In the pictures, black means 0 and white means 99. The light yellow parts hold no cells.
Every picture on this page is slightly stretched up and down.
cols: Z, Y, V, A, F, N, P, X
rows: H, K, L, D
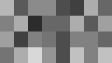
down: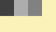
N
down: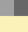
X
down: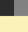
V
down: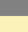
P

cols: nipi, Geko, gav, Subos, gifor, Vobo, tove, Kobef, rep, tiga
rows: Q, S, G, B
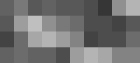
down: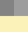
Vobo
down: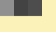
rep
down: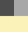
Kobef

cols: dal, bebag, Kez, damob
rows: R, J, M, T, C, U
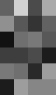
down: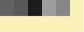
damob
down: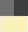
bebag
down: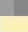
damob
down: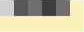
bebag
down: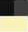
dal

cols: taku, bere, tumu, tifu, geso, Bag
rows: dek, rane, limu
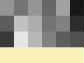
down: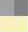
geso
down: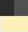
Bag
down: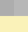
tumu
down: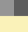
taku
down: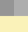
tumu

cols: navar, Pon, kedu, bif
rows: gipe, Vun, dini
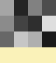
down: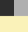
kedu
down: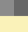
navar
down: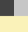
Pon
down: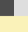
bif
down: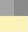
navar
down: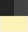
Pon

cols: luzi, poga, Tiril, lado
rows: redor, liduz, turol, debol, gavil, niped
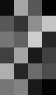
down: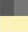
luzi
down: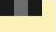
Tiril

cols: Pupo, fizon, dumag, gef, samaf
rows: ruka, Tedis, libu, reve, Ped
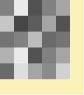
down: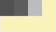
dumag
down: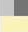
Pupo
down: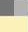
Pupo
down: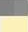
gef
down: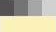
samaf
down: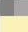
gef

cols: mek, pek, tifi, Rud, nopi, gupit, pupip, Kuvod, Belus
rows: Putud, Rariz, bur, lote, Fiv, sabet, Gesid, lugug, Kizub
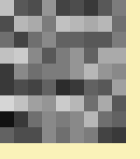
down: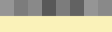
Rud
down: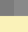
Rud
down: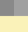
Belus

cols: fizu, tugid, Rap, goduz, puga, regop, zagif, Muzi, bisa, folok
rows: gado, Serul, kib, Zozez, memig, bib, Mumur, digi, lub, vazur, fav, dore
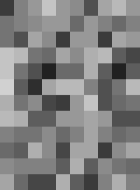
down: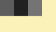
bisa
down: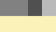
tugid
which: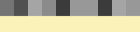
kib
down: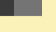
fizu
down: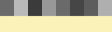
puga

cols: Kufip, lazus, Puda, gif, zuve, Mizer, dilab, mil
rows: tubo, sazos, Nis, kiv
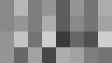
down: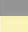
Kufip
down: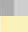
gif

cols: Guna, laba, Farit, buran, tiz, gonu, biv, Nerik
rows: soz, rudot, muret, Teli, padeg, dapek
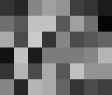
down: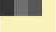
biv
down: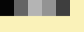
Nerik
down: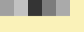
buran

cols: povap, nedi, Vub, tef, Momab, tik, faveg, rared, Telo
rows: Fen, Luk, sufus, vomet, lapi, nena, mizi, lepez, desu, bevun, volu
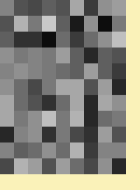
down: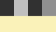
tef
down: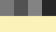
Telo
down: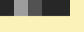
faveg
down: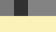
Vub
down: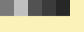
Telo
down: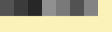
Telo
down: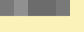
nedi

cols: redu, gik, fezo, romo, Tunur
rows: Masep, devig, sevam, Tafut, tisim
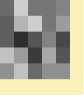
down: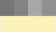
romo
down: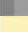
Tunur
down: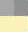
romo
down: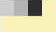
gik

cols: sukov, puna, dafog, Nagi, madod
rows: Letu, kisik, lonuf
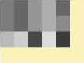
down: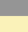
dafog
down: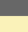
puna
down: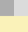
Nagi
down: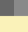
madod
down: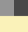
dafog
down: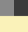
madod

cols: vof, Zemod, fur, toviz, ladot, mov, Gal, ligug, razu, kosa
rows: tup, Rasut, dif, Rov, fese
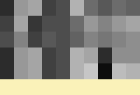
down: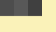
toviz
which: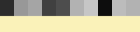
fese
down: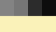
ligug
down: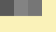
ligug

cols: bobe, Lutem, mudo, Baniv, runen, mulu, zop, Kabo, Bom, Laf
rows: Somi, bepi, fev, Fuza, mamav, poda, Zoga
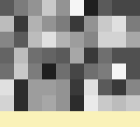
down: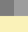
mudo
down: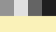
Baniv
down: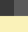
Lutem
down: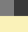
Lutem

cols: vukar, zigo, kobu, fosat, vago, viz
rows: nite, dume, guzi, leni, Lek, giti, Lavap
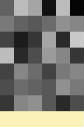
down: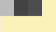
vukar
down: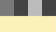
vukar
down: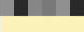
vago
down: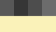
kobu
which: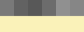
dume
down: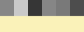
viz
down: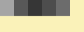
kobu

